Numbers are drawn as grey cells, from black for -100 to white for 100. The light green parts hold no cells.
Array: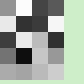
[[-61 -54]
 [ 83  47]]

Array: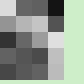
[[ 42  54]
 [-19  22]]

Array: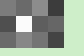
[[ 97 -26]
 [  6  -9]]

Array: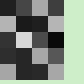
[[-80 -76]
 [ 69 -41]]

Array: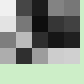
[[ -6 -89]
 [ 47 -64]]

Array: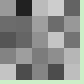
[[-17  25]
 [-21  14]]
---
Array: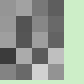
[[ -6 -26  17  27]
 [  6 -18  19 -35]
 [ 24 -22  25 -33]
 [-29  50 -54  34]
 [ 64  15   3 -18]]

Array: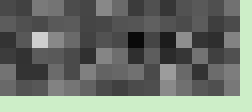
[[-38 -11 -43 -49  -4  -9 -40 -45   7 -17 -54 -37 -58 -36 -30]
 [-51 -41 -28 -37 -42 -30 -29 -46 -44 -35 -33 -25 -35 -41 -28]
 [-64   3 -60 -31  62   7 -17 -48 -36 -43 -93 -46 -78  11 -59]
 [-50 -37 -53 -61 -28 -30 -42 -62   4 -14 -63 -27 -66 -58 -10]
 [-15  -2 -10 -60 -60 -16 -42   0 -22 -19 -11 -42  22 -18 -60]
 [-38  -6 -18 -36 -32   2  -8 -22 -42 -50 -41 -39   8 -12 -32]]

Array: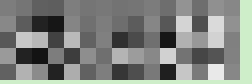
[[ 13   6  -2  -8 -25 -26  -1  -8  -6 -10  -8  -3 -14  15 -14]
 [ 71  14   7 -28 -73 -83   4 -12  -2 -14 -28   5 -32  66 -38]
 [ 65   0 -31  56  44 -48  46 -23   0 -62 -41 -12 -83  39  19]
 [-34   1  21 -73 -85  -2 -52  11 -13  41  22   7  64 -10 -45]
 [ 83   6 -24  40   9 -73  36 -24  -1 -58 -39  -5 -76  55  -4]]

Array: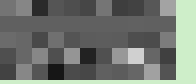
[[-32  28  -9   5 -67 -33 -39 -45  -8 -51 -48]
 [-25 -25 -25 -25 -25 -25 -25 -25 -25 -25 -24]
 [-40  -3 -16 -19 -43 -12 -34 -28 -27 -28 -39]
 [-20 -50 -38 -19   6 -38  17 -73 -37  19  63]
 [ 26 -35 -48   6 -33 -83 -41 -44 -25 -28 -20]]

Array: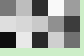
[[ 95  23  -6  48 -64]
 [ 13 -53  74  69  58]
 [ 62 -12 -89  83 -67]]

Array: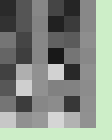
[[-71   7 -67 -33   6 -46]
 [-54   7 -61 -33   3 -74]
 [-29  11  -8 -46   6 -24]
 [ -8   7 -21 -51   6 -81]
 [-69  12 -49  37  14  65]
 [  2  10 -32  62  14   1]
 [-57  12  -8 -53   6  10]
 [ 40  14  56  13  19  67]]

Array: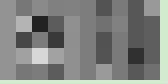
[[-32  20  15  -7   8   0   1  -2 -35  -4]
 [-32 -26  15  41 -73 -28  13  -2 -11   1]
 [-32 -26  15 -44  -3 -55  12  -2 -36  -4]
 [-62 -26  15  26  69  27  13  -2 -35  -4]
 [-31 -12  15  -7  -3 -28  13  -2  21  -4]]
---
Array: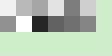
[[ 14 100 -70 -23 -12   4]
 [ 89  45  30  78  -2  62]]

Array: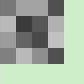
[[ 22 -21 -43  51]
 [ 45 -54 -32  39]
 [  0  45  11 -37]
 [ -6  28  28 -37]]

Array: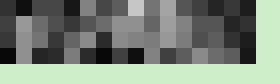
[[-94  13 -71 -66  -3 -66 -94 -50 -88   2 -50 -27   8 -15 -27 -82]
 [-61 -88 -44 -44 -82   2 -44 -27  55  -9  29 -33 -50 -71 -56 -77]
 [-50  19 -15 -38 -56 -33 -15  13  13 -21  24   2 -33 -33 -71 -61]
 [-56  13  -9 -56 -21   8 -66   8   2  -3  19  -3 -38 -27 -61 -77]]

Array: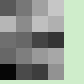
[[-96 -42 -53  14]
 [-13 -19 -47 -59]
 [-19  -2  20  31]
 [-30  -7  26  55]
 [ 43   9  49  37]]

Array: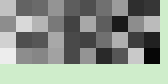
[[ 64 -38 -33  32 -43 -48 -12  37 -53 -74]
 [ 52 -22 -17  16 -27 -38 -12  22 -64 -58]
 [ 86  10   5  27 -43  16 -69 -33  58 -96]
 [ 10  70  42  -6 -48  32 -27 -80  10  47]]

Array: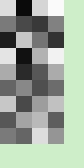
[[ -4 -43 -55   1]
 [-21   7 -38 -15]
 [ 34 -67 -32  34]
 [-77  56  -9 -61]
 [ 56 -43  23  51]
 [ 79 -87  40  90]
 [-32  29  45 -26]
 [ 73 -92  67  96]
 [ -4 -21  73  17]]
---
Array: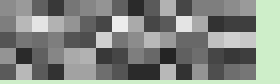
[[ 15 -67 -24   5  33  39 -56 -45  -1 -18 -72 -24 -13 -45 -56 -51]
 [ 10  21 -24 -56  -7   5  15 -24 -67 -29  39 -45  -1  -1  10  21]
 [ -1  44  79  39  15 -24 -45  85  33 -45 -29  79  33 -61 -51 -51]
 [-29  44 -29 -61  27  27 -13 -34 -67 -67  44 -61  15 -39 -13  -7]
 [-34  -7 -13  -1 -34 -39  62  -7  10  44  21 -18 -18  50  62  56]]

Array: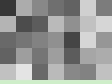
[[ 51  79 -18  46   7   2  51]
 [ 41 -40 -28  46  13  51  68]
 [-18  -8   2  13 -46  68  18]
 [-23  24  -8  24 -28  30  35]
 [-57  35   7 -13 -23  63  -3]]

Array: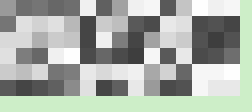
[[ 76  -2 -19  88  99 -41 -19 -41 -51  93 -30  82 -41 -36 -14]
 [ 70  70  38  59  54 -46  88  -2 -46  27  70  59 -36 -51 -36]
 [ 59  49  70  -8  -2  82  70  82  88  32  65 -19  93  93  99]
 [ 21 -14  -8 -19 -14  88 -25  27  88  93 -30  54  99  88  93]
 [ -8  76  65  76  44 -46  59  49 -30 -41  82  76 -41 -36 -46]
 [-30 -46 -36 -25   9  76 -46 -25  82  21 -41 -36  93  82  82]]

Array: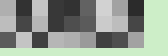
[[ 48 -45  43 -56 -39 -29  59  48 -45]
 [ 37 -61  54 -56 -61 -23  65  27 -66]
 [-29  54 -50  43  37  21 -50 -39  27]]

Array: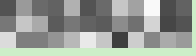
[[ 72  -1  -1  16  44  83  55 -51  61   5  33  21]
 [ -7  55  33 -29  -7 -23 -29  10 -12  66 -45 -35]
 [-35  21 -17 -23  39 -35 -17  55  27  95 -40 -23]]

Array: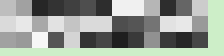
[[ 71  82  32  77  54  71  71 -39 -33  -9  77  82  20]
 [ 49  26 -70 -60 -50 -39 -65  88  88  43 -65 -21  60]
 [ 26  20  93 -33  66 -60 -45 -76 -55  14 -55 -70 -45]]

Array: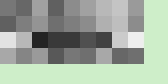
[[ 77  44 -72 -55 -55 -37 -49  59  87]
 [ 32   4  21 -31  -7 -13  32 -19 -13]
 [ -7 -19  26 -25  10  26  44  54  21]
 [-25  -1  16 -13  -1  10  38  49  10]]
